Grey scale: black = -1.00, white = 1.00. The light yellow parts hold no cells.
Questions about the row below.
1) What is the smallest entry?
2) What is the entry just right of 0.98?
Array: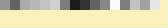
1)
-0.79
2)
-0.02

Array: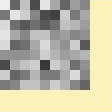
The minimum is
-0.57
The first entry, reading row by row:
0.87
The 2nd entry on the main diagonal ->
0.79
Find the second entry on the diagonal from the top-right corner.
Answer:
-0.05
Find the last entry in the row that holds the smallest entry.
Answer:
0.14
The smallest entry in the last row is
-0.21
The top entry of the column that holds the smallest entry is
0.79
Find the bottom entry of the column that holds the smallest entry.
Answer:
0.24
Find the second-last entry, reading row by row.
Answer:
0.05
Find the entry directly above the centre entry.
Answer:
0.51
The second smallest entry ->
-0.49
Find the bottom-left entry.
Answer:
-0.05
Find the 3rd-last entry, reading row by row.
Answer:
0.42
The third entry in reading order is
0.51
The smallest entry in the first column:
-0.41
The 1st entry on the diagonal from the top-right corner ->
0.05
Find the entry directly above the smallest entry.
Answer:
0.61
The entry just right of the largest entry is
-0.21
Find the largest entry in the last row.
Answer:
0.61
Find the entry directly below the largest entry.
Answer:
-0.05
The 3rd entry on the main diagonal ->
-0.31
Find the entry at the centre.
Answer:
0.71
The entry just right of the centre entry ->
0.32
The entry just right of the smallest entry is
0.61

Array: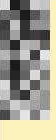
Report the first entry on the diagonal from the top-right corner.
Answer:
0.53
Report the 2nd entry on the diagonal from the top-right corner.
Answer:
-0.33
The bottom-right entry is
0.70
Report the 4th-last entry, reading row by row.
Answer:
0.26
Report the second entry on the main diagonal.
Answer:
-0.23
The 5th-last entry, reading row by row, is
-0.43
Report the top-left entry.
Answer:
0.70
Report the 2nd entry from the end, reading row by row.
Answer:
-0.04
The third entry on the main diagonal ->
-0.61
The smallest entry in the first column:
-0.52
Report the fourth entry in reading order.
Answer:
0.61

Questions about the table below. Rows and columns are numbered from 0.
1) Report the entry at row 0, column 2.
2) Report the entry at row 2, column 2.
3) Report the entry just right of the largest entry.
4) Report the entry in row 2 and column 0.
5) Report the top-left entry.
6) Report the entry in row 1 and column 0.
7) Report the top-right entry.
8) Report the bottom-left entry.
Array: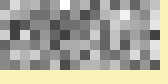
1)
0.34
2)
-0.30
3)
0.17
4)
0.07
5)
0.07
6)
0.61
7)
0.51
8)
0.07

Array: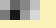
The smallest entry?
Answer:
-0.81
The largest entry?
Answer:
0.69
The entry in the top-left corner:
0.42

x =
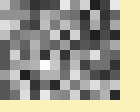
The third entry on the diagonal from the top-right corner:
0.32
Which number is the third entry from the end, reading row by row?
0.05
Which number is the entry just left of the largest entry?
0.40
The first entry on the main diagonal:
0.56
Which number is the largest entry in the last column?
0.81
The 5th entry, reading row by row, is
-0.50
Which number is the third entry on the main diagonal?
-0.32
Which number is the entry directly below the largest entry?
0.40
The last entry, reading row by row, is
-0.68
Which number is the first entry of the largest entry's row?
-0.32
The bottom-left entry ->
-0.32
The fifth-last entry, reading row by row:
0.64
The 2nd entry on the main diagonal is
0.13
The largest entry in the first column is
0.73
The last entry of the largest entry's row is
-0.60
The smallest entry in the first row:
-0.76
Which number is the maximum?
0.99

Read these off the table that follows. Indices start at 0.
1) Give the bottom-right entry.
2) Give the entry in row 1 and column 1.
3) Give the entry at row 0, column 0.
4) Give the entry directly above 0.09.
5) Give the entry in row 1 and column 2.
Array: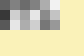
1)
0.19
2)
0.62
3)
-0.23
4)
0.36
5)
0.28

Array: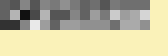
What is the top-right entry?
-0.13
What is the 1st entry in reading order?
-0.23
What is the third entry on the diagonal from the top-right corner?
0.33
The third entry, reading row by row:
0.04
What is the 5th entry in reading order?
0.04
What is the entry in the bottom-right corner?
0.13
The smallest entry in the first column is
-0.61
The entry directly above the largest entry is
-0.43
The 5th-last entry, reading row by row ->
0.13
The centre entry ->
0.04
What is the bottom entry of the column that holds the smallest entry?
0.04

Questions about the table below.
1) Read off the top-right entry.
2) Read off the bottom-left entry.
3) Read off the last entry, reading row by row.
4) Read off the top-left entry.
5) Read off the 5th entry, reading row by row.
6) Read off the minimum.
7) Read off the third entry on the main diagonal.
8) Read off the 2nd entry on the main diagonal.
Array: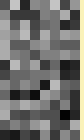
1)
0.18
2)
-0.71
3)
-0.28
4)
-0.38
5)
0.00
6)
-0.98
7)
0.35
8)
-0.55

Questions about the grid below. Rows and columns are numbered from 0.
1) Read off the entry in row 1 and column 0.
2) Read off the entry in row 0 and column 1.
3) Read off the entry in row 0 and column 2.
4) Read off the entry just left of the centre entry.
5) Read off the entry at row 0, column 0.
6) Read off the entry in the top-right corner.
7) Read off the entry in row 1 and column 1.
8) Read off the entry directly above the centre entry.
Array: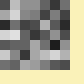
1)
0.31
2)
0.48
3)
0.14
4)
-0.22
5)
-0.40
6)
-0.12
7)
0.66
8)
-0.40

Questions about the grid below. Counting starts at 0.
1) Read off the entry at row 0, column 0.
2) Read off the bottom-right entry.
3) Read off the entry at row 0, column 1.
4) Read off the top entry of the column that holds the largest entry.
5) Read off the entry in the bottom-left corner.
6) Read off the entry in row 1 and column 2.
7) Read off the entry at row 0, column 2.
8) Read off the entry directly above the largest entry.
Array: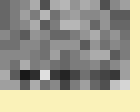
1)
-0.19
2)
0.67
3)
-0.03
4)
-0.37
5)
0.25
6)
0.25
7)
0.07
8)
0.07
